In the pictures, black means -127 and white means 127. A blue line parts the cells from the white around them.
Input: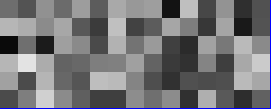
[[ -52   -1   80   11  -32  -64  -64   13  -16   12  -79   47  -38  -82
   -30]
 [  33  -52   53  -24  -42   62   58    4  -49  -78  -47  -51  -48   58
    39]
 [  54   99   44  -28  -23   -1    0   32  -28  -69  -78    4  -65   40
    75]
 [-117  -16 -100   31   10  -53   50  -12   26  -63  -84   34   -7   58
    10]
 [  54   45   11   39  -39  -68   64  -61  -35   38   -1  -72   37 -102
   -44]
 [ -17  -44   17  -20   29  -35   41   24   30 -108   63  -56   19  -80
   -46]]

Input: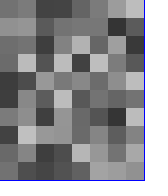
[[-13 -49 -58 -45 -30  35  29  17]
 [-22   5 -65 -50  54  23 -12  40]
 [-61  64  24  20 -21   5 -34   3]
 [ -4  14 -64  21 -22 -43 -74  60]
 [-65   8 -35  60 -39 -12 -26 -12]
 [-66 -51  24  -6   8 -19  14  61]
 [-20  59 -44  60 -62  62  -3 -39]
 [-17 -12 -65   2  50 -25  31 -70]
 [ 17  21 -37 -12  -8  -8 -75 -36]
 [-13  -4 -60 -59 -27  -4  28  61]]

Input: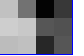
[[  60   64  -88  -41]
 [  78   72  -41  -46]
 [  65  -13 -124  -71]]

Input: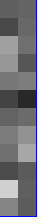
[[  5 -35]
 [ 80 -32]
 [-52 -36]
 [-16  39]
 [ -3  18]
 [-28 -20]
 [-60 -87]
 [ -8  -2]
 [ 22 -41]
 [ 32 -16]
 [-55 -23]
 [-32 -27]]

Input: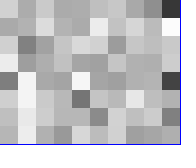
[[ 54 109  49  25  87  60  81  32  38  47]
 [ 63 105  77  55  55  11  82  63  76   0]
 [ 79 116  74  56 -10  68  57 103  62  50]
 [ -1 116  41  36 118  37  32  49  52 -60]
 [108  30  46  65  37  33  69  49  47  77]
 [ 80   1  34  69  89  81  28  70  62  73]
 [ 42  50  92  51  43 108  66  86  59 124]
 [ 81  44  74  43  45  63  71  41  15 -72]]

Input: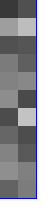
[[-28  -3]
 [ 15   0]
 [  3 -38]
 [-25 -50]
 [-51  67]
 [ 13 -53]
 [  2   8]
 [ -4 -32]
 [-46 -42]
 [ 30  61]
 [-70 -47]]

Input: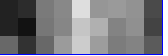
[[ -23  -77  -23   27   76   29   -3    3  -36]
 [ -93 -109   -8    6   69   48    3   16  -60]
 [ -93  -83   -5    8   94   22   26   18  -53]]

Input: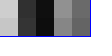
[[  70  -75 -114    6  -27]
 [  78  -79 -112   17  -21]]
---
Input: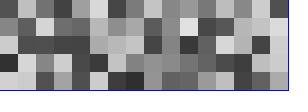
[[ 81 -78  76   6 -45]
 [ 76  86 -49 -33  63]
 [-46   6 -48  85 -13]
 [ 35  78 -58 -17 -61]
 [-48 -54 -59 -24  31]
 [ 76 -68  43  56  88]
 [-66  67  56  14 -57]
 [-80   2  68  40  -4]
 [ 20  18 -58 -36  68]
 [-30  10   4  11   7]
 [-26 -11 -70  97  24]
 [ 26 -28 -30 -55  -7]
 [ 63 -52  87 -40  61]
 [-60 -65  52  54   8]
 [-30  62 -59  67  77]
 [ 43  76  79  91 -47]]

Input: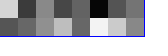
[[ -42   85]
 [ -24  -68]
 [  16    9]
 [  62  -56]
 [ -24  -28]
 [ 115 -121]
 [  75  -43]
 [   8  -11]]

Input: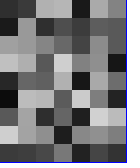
[[ -68   79  -38 -115  -88   64   32 -101  -80]
 [ -65   35   36   60  -25   47   25   25  -69]
 [ -55   15  -81   55  -31  -39    5  -80   49]
 [  -7  -98  -26  -36   49   79  -23  -49   54]
 [ -93    8  -96   75 -104    1  -59  -67 -102]
 [ -58   16   81   -1   41   15   12  -34   42]
 [ -76   -1   59  -92  -18 -105  -38  -38    3]]

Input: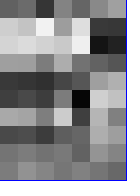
[[  -3  -11  -54   41  -64  -70   31   84   78  -30]
 [  18   -3  -50   36  -54  -74   30   91   67  -20]
 [   5  -13  -67   -1  -66  -79   -3   82  114  -74]
 [  -9   -6  -33   76   -3  -57   45   73   29    3]
 [   1  -29  -25  -64 -121  -41  -13  111   94  -26]
 [ -10   20   46   53   79   31  -29 -107  -70    9]
 [ -23    4   30    0   65   48  -42  -93  -72   32]]

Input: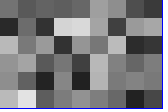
[[ 58  14  20  57 -86 -12]
 [ 99 -30  36  -6 -19 -38]
 [-34 -92 -38  26 -77 -28]
 [ -3   6  -9 -77  84 -33]
 [ 18 -94 -63  21  89 -24]
 [ -1  52  56  -8  36  31]
 [-23  -5   1  59 -63  14]
 [-93   3 -25 -83  26 -49]
 [-56  -6  -2 -73  39 -69]]

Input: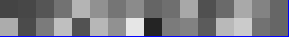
[[ 44 -59]
 [-52 -56]
 [ -4 -42]
 [ 63 -13]
 [-45  52]
 [ 55  17]
 [ 17 -10]
 [102  11]
 [-91 -26]
 [ -4 -16]
 [  2  40]
 [-36 -47]
 [ 57 -21]
 [ 75  41]
 [-13   3]
 [-25 -25]]

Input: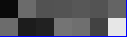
[[ -19 -117]
 [ -99  -20]
 [ -94  -45]
 [ -11  -44]
 [ -16  -40]
 [ -61  -44]
 [ 103  -27]]

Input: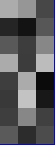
[[ -37  -65  -70  -65   43  -38  -90   44]
 [ -83    7   67   43  -67  -66 -108   22]
 [ -51  -63 -103 -116   60    7  -40  -56]]

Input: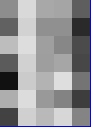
[[ -61   46 -110  -36   61  -30   13]
 [  80   92   75   81   93   82   89]
 [  57   25   51   30   31   16   40]
 [  87    3   94   38    7   16   37]
 [   4  -66  -11  -56  -52  -85  -33]]
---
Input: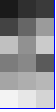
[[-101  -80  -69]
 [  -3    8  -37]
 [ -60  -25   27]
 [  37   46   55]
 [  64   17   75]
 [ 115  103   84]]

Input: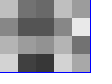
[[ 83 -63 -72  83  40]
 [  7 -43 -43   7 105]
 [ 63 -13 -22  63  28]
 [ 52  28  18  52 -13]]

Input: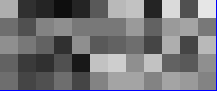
[[  46  -79  -91 -113  -91  -38   57   66  -91   90  -47  102]
 [ -29  -69  -79  -47 -103   66   78   15   66  -29  -38   15]
 [ -17  -58  -47  -17  -58    3   36   36    3   36   26    3]
 [  15   -7  -29  -79   15  -38  -29  -17  -58   46  -58   57]
 [ -17  -47    3   15   -7   -7   -7   26  -29   26   36   -7]]

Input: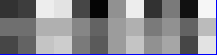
[[ -16  -16   48   48    6  -28   28   48   -5   17  -28   59]
 [ -57  -28   68   77   -5  -37   28   68   17   38  -57   99]
 [ -77  -66  109   99  -57 -122   17  109  -77   -5 -110  118]]

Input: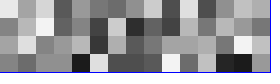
[[  36   95    4   25   56  -72   47  -38   -8   36   36   47   -8  115
    65]
 [   4  -19   16   16 -100   95  -49  -49  -38  115  -19   65  -90 -100
    25]
 [ 105   36   86  -38   25   -8  -19   16   76  -49   95  -49   16   65
    47]
 [   4   56  115  -29    4  -60   76  -81  -29  -60   56   -8   56   25
    -8]]

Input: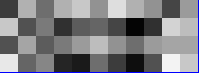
[[ -46   37  -35   -5   27   61   18  -17   27   37   37]
 [ -67   49  -17   49   72   18   94   49   18  -58   27]
 [  72  -46   -5  -79  -35  -26  -58 -123  -79   83   61]
 [ 104  -26    6  -90 -101  -17  -67 -113  -46  115   72]]

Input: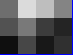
[[-112  -56 -103  -79]
 [ -45   -6  -67  -91]
 [ -17   91   62    4]]
